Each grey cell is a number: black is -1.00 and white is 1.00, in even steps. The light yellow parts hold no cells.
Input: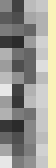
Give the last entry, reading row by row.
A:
0.56
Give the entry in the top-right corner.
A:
0.56
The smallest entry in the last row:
-0.03
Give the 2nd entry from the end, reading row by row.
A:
0.14
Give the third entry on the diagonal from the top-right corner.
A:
-0.11
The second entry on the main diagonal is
-0.39
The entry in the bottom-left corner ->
0.81
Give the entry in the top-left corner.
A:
0.06
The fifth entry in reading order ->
-0.29
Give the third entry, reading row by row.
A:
0.47

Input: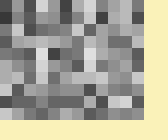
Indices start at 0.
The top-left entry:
-0.38
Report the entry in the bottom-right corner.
0.12
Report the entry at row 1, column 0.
-0.56
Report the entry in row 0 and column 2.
-0.38
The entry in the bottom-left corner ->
0.56
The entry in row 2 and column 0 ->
-0.05
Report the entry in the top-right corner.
-0.05

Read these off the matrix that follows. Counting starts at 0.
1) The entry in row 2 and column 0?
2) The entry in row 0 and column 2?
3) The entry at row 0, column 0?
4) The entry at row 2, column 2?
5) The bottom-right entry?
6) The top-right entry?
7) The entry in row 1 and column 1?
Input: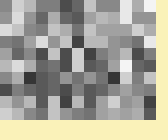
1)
0.72
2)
0.44
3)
0.07
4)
0.07
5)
-0.30
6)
0.91
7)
0.72

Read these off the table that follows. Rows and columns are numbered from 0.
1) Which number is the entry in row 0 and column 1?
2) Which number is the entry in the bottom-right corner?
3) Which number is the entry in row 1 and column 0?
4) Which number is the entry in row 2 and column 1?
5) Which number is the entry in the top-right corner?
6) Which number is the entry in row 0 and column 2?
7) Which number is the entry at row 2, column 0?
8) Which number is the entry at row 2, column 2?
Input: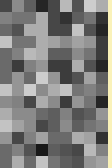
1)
0.09
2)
0.27
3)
0.01
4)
-0.36
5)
0.36
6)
-0.26
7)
-0.17
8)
0.36

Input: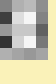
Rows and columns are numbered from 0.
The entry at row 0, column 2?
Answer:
0.46
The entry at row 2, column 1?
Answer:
0.56
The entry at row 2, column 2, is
0.56
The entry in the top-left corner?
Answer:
0.03
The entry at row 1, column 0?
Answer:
-0.51

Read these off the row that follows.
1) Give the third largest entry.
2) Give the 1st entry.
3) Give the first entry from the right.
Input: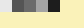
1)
-0.16
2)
0.82
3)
-0.77

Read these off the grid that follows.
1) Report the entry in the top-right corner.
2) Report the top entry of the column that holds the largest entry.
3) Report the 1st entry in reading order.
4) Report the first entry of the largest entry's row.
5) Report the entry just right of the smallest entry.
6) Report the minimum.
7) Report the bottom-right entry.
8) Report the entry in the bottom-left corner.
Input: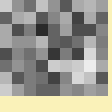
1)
0.25
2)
0.43
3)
0.60
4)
-0.12
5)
-0.22
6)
-0.67
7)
0.15
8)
0.60

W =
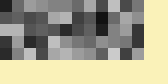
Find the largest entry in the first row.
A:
0.50
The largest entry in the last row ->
0.59
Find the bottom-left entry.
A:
-0.67
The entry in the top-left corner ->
-0.76
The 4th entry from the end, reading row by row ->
-0.25
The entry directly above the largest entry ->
0.02
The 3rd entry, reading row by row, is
0.22
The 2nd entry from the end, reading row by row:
-0.50
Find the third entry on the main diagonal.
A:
-0.33
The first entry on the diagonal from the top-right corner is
-0.07
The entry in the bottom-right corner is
0.22
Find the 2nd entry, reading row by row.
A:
-0.17
